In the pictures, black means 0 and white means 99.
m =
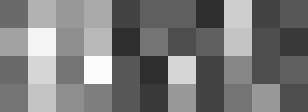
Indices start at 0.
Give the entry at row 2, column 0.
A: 41
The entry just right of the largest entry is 34
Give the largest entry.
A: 98
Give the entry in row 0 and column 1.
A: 69
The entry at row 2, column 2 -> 45
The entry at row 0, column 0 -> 41
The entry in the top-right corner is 34
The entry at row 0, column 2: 59
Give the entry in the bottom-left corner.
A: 45
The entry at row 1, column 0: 63
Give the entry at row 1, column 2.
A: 55
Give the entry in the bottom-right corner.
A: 30

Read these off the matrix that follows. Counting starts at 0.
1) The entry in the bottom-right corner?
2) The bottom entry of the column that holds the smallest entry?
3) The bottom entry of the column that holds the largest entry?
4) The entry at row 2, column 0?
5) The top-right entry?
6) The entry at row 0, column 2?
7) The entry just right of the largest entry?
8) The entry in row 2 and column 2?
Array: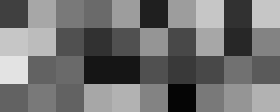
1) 69
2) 2
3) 38
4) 88
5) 77
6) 47
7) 38
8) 41

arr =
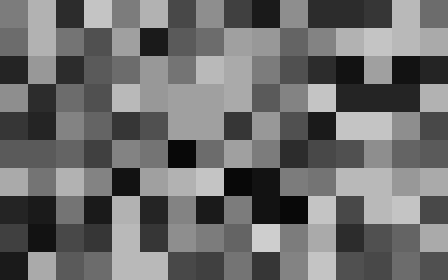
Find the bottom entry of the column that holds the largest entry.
21
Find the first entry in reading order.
48
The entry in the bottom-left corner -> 10
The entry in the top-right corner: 42
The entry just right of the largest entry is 48
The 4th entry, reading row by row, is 76
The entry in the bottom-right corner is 31
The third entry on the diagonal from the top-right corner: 62
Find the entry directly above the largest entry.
7
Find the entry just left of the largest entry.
39
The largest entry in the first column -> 66
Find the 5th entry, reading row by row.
48
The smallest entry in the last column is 14
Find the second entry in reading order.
69
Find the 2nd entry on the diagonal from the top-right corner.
72
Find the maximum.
80
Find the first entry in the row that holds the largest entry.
25
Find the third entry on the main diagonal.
17

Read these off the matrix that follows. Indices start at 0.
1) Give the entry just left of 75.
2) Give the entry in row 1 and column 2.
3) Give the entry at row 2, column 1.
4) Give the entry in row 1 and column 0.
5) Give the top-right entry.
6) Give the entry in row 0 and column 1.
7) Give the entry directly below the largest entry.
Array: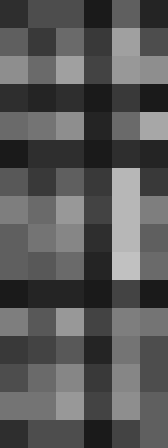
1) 14
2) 41
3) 41
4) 37
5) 14
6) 30
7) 26

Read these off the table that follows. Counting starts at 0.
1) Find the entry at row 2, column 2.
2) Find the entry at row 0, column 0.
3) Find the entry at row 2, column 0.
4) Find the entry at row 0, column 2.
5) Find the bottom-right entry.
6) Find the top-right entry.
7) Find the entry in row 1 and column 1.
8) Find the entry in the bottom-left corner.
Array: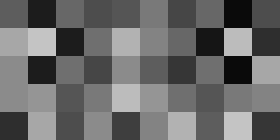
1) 43
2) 36
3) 54
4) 40
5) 21
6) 30
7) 76
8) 18

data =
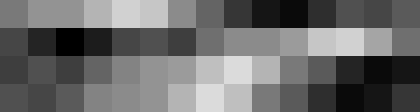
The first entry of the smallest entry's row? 27
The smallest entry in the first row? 4
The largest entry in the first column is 47
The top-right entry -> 35
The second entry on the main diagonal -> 14
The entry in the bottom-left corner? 31
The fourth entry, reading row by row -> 70
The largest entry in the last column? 43
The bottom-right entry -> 21
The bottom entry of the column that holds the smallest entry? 35
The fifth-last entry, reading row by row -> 35
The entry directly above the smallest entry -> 57

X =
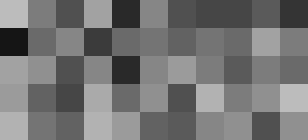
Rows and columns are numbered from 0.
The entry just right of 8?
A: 41
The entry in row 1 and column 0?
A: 8
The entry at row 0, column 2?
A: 31
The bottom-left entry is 69
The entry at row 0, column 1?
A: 48
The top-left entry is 73
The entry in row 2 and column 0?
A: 63
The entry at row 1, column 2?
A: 52
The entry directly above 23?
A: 63
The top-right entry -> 20
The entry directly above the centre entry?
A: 45
